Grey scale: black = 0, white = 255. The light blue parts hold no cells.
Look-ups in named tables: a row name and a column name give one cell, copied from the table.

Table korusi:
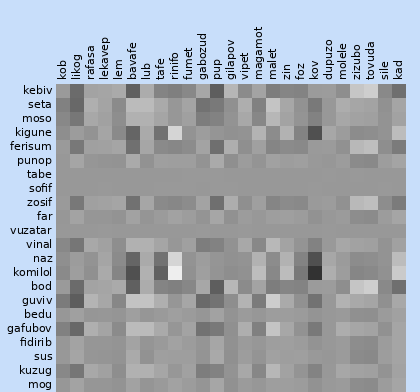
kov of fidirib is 147
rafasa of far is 150
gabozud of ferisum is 163
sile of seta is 145
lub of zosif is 166
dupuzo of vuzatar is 153
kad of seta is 165
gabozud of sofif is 152
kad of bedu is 161
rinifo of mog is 162
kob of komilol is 138
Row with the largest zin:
komilol

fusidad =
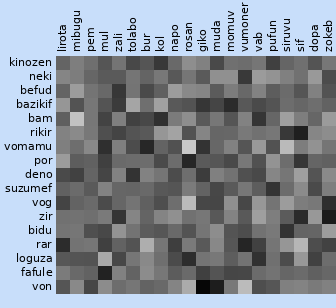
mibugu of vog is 99
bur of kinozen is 85
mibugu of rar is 115
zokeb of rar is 66
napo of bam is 123
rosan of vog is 187
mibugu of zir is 114
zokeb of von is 129
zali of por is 106
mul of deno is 69
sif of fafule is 107
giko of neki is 90
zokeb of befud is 83
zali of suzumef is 102
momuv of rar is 86
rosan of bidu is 83
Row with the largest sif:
rar

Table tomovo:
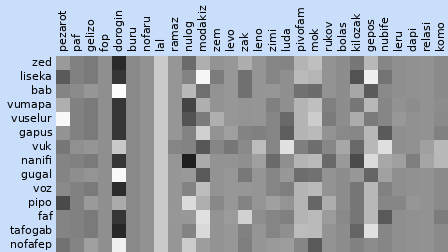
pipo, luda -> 148
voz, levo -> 151
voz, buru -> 137
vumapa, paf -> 129
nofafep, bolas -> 141
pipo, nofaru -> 146
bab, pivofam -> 113
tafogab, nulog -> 131
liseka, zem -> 124
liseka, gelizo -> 122
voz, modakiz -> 189
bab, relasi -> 146
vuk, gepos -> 184
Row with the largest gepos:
liseka

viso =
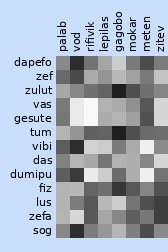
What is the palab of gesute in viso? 118
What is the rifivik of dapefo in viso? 114
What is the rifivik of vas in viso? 249
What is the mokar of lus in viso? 116
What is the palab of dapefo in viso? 137
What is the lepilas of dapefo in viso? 165
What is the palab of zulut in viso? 168
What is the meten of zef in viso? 122
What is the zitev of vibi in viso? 139
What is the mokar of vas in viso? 144
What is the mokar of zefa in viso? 94
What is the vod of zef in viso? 74
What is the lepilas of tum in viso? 99
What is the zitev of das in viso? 214
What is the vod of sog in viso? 45
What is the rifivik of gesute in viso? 249

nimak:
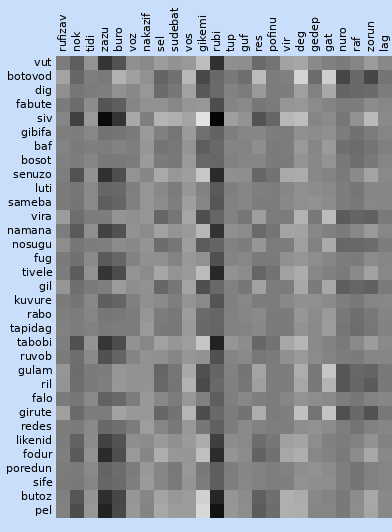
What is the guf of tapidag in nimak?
131
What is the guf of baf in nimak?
131
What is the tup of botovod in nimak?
121
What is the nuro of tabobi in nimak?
122
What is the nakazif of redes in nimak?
157
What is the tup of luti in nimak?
127
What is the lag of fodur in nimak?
136
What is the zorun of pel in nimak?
165
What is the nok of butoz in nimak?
86
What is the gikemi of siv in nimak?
226
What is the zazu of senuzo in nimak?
48
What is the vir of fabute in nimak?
149
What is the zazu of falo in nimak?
98
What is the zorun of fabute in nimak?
139
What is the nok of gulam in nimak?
109
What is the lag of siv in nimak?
138
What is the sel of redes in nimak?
133

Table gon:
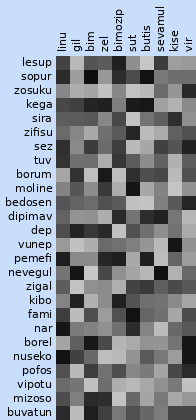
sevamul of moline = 131
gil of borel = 96
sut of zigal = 67
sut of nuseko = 147
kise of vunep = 22
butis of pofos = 122
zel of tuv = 173
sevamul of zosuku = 107
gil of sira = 92
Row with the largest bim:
nevegul

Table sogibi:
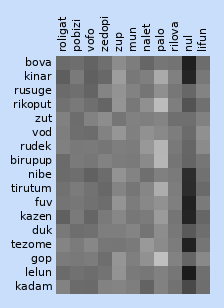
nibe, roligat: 107
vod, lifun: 144
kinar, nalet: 127
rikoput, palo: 188
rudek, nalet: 152
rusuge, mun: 130
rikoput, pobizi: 121
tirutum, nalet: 134
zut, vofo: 130
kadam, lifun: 110
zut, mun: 129
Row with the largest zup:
kinar

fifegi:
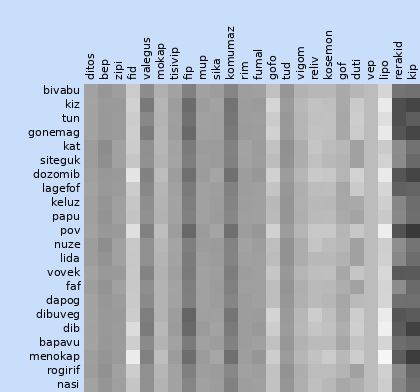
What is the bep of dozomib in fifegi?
152
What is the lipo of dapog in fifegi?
213
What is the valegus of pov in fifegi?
129
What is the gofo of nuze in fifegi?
191
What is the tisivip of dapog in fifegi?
162
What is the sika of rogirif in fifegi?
156
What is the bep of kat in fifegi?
141
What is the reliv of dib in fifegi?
197
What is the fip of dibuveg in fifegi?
100
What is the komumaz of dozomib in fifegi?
112
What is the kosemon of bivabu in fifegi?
183
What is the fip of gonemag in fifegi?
105
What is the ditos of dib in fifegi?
162
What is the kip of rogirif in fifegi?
103
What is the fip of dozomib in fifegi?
111
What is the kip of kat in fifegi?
114
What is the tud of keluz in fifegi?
149
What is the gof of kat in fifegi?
183
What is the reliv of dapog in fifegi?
186
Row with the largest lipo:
menokap

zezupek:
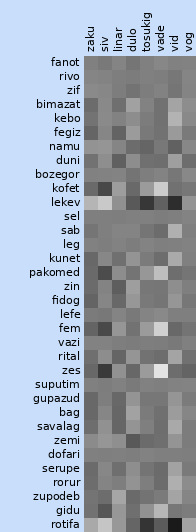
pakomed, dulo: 116
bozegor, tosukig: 126
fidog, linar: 104
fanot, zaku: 128
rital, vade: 109
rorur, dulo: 147
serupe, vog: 122
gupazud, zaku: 104
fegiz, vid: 154
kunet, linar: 112
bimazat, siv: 137
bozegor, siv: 130
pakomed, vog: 117
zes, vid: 109
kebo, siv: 138
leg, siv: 126
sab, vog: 127
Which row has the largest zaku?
lekev

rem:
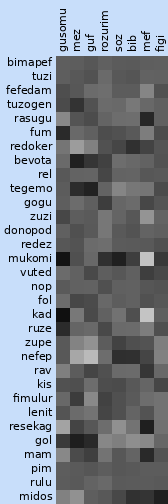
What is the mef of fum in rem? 125
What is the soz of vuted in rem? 87
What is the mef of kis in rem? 101
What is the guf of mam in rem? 63
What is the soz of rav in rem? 106
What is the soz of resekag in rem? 144
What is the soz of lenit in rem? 80
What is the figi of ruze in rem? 79
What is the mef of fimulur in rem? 109

